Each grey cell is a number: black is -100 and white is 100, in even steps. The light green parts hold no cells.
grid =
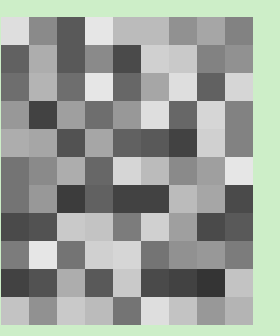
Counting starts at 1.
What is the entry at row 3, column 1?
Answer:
-14
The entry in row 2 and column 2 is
36
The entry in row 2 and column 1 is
-24
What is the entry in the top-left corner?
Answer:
74
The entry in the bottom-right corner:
41
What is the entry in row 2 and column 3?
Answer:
-30
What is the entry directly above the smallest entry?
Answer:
19
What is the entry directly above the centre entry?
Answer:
-24
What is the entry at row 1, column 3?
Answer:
-30
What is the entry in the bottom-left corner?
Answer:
53
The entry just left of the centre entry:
-19
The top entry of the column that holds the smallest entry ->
30
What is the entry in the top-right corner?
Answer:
2
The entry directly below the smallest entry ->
19
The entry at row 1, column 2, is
8
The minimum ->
-59

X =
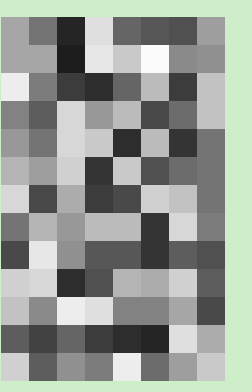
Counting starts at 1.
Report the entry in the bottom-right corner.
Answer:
58
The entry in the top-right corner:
24
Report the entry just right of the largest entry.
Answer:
8
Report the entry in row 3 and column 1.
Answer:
86
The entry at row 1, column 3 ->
-71
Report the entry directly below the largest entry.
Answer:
47
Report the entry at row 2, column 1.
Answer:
30
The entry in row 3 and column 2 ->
-3
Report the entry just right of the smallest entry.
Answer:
81
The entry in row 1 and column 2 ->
-9
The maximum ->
97
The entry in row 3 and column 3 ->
-53
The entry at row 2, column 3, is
-77
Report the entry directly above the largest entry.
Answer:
-32
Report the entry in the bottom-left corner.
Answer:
63
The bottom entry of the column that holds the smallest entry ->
13
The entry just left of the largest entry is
58
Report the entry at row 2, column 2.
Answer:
30
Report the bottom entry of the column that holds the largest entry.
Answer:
-15

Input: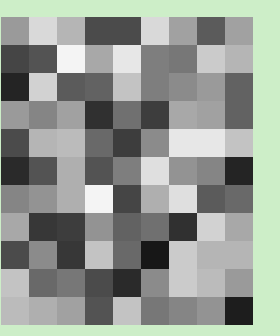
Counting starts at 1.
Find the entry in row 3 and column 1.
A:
-72
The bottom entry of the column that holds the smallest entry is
-7
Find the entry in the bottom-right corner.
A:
-77
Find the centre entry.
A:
-1
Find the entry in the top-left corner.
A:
21
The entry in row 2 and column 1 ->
-46
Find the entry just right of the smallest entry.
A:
59
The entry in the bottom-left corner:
47
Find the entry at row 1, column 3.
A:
42
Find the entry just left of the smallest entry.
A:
-18
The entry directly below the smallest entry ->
9
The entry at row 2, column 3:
91
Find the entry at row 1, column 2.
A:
70
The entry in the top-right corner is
26
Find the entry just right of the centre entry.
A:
75
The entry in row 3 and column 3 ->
-29
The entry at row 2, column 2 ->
-35
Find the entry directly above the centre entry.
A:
-52

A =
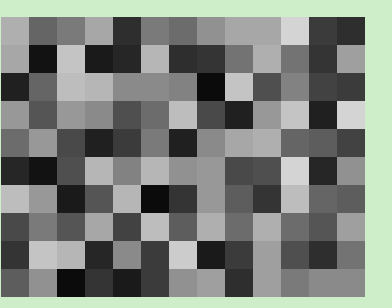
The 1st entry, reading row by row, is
37
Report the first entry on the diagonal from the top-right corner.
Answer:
-64
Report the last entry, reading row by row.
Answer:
8
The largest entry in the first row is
66
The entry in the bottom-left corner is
-27
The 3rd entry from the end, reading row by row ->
-4
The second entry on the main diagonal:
-86
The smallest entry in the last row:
-91
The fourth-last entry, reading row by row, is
25
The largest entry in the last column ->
66
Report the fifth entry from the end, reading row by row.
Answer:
-64
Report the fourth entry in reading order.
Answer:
31
